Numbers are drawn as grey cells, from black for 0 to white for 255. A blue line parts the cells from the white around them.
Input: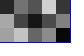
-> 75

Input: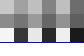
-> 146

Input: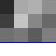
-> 135

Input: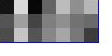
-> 114

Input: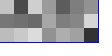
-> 134

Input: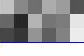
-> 124

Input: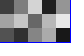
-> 184

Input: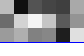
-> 90

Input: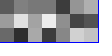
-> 68

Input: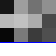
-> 172
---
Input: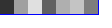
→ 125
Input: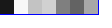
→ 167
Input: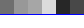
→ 72
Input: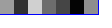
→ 142
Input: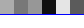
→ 91
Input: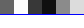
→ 220
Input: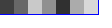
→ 216
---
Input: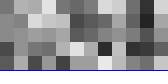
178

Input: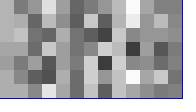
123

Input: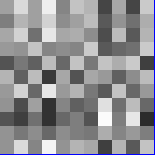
218

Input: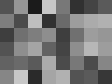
150

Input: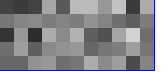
59
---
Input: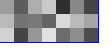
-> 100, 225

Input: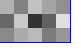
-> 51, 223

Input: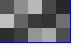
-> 58, 192

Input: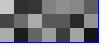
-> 88, 199

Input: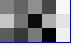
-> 12, 247

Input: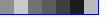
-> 92, 201
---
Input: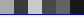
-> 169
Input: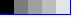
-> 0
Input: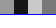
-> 154
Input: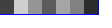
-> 65
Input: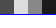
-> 76
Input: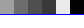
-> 160
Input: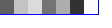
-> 96
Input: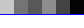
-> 200
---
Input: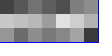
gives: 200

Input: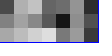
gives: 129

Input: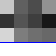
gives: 50

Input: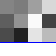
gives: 94

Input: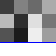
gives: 186

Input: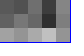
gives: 97

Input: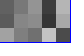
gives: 91

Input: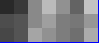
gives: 77

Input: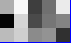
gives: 4

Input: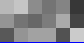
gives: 148
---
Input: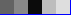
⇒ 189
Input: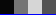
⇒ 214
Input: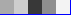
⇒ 142
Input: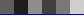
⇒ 121
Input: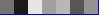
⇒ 86
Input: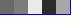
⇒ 44
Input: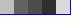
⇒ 47
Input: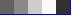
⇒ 250
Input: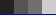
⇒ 112
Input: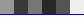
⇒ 84
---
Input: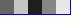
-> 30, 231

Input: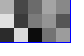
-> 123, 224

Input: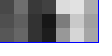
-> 23, 226

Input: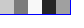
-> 248, 248

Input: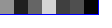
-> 213, 213

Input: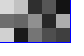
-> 144, 217

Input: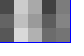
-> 154, 217

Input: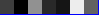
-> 41, 237

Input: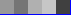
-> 176, 198

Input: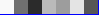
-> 186, 249
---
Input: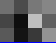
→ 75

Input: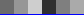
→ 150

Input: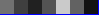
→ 63

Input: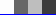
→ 103

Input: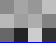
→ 165

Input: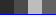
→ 75

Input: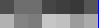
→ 110

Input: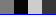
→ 5

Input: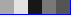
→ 226
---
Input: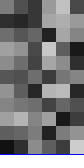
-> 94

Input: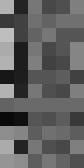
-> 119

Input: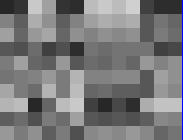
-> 136

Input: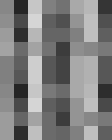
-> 128

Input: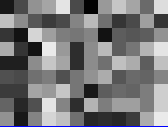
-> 59

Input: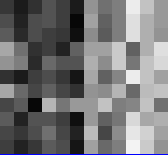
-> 243
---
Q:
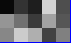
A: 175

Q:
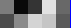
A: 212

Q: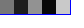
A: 146

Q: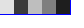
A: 190

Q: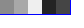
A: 239

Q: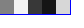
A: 56

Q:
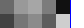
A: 139

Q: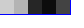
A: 38
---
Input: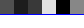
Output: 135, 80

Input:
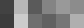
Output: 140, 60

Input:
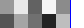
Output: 139, 84

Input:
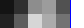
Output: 81, 34

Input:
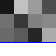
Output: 77, 105

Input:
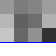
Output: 157, 198

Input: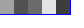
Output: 61, 162
